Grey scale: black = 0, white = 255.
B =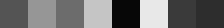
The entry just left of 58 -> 232
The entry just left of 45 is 58

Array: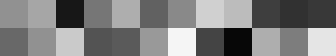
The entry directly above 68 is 208
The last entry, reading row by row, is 229
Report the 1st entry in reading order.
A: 145
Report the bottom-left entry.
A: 104
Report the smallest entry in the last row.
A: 7
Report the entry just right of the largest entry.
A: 68
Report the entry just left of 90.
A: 83

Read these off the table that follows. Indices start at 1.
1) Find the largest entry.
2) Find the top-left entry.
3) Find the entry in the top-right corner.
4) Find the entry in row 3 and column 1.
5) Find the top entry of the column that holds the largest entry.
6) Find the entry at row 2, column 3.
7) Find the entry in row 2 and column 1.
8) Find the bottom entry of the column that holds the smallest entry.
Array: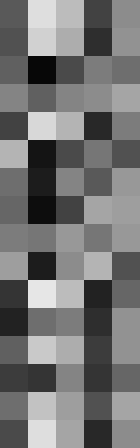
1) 230
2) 89
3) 140
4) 96
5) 222
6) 173
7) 81
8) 222

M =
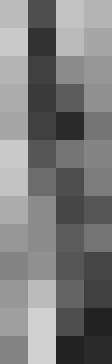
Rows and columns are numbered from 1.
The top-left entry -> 187
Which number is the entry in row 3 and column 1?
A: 180
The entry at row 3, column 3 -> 139
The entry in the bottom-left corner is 132
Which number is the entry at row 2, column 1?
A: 201
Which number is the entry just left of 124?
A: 78
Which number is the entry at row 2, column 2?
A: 50
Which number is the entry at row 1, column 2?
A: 78
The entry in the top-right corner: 180
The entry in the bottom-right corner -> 42
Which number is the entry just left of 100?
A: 187

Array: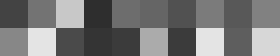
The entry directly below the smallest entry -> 52
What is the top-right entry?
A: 129
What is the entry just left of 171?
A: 59
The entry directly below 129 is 215
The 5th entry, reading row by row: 109
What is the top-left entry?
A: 67

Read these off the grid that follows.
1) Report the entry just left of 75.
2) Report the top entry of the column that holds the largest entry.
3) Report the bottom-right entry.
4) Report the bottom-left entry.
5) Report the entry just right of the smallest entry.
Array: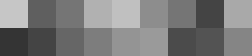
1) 154
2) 198
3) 133
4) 52
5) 68

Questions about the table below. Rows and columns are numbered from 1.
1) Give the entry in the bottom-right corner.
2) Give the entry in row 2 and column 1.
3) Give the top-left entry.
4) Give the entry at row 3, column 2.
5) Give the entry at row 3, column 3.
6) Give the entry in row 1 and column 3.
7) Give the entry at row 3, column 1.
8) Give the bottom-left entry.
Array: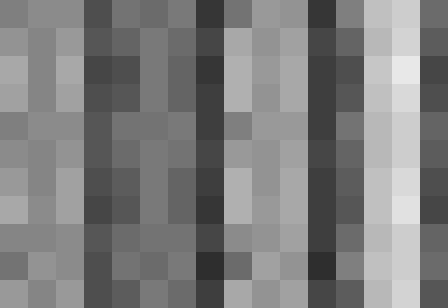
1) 86
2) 147
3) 127
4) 133
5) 168
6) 139
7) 168
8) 153

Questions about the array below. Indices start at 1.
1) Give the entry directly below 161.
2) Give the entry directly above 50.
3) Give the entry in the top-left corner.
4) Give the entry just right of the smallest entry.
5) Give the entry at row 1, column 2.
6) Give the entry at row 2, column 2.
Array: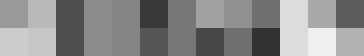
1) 72
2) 111
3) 153
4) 220
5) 184
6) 198
